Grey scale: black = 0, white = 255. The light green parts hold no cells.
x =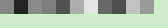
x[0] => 134
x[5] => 173

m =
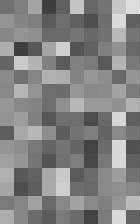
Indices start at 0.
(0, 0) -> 113
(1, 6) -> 78
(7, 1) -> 135
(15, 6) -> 67
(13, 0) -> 165
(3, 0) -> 174
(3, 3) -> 165
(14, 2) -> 160
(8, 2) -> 128
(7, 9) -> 178
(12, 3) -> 169
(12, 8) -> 158
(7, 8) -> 145
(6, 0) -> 135
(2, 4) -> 106
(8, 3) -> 87
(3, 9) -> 105
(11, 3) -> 84
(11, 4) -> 113
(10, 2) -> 121
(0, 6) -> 102
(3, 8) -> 146
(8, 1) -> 157
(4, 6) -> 122
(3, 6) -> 97
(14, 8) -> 150
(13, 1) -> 78
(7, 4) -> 144
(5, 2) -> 133
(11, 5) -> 125
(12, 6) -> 108
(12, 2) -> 98
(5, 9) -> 149
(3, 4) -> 206

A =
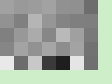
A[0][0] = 161
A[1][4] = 132
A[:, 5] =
[144, 127, 160, 163, 229]
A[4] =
[233, 108, 200, 58, 30, 229, 112]
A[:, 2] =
[156, 181, 171, 146, 200]
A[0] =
[161, 153, 156, 162, 145, 144, 109]
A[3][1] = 163
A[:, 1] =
[153, 128, 152, 163, 108]

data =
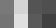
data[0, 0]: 121
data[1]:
[116, 224, 90, 64]
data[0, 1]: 212

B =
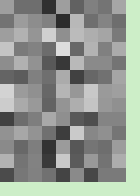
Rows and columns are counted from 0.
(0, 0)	158
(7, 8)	144
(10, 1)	104
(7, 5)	174
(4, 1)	177
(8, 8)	132
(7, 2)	153
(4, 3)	88
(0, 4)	158
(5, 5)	65
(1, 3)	129
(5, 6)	103
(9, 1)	167
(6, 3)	103
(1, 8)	110
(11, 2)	130
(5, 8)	165
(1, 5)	184
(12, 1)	119
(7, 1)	170
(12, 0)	75
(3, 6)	179
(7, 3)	99
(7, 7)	152
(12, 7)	122
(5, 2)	128
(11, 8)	173
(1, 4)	44
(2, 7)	165
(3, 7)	128
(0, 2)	110
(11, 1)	116

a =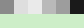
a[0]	138
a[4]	157

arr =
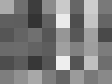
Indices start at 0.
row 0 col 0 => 172
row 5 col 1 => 145
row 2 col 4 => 150
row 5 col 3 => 125
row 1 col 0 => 95
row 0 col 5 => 102
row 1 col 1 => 94
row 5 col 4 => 100
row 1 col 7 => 101
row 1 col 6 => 196
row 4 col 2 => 55
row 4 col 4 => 238
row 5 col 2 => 168
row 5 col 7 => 137
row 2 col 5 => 87
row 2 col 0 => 85

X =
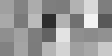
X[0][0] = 160
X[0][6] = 217
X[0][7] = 126
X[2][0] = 143
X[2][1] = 161
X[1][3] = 45
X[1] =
[169, 122, 187, 45, 178, 112, 243, 88]
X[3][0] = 130
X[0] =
[160, 131, 172, 126, 124, 178, 217, 126]

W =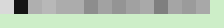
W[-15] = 217
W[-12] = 184
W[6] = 141
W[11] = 127
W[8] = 148

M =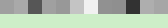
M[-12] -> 159
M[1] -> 169
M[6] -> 241
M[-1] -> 166
